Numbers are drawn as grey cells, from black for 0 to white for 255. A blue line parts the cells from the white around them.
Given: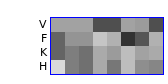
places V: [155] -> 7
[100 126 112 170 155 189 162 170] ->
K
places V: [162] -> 1 2 3 6
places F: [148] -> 2 3

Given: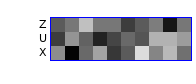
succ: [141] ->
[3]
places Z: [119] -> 2 4 5 10

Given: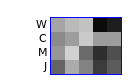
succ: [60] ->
[92]
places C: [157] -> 2 4 5
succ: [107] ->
[46]
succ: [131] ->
[60]

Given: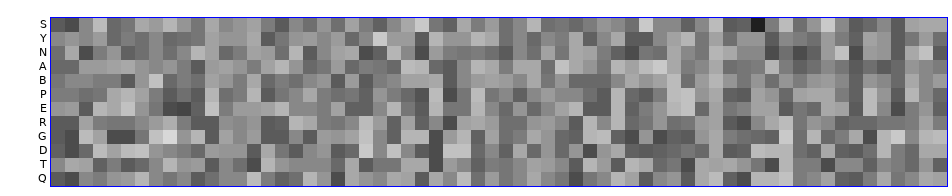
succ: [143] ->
[136]
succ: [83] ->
[187]
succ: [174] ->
[124]
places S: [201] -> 27 43 56
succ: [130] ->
[162]

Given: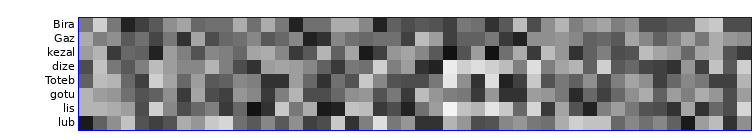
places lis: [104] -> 9 12 32 46
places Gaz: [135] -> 13 16 19 36 41
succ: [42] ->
[104]
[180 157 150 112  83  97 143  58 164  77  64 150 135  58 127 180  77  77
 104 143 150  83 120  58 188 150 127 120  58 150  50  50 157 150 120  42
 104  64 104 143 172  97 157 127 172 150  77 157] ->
gotu
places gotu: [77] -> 10 17 18 47

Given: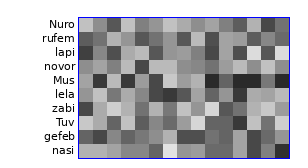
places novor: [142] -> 1 8 13 15
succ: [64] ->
[135]
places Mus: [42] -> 10 12 13 15
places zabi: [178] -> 4 6 13

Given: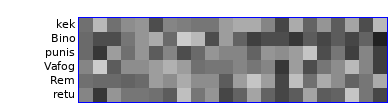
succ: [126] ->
[118]
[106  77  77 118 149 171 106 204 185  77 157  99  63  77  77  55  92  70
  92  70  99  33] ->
Bino
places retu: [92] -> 7 16 18
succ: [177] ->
[157]

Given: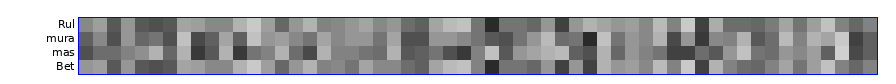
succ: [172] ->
[109]
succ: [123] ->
[164]
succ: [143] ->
[178]

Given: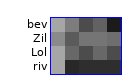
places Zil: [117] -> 3 4
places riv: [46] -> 3 4 5
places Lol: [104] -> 2 4
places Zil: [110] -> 5

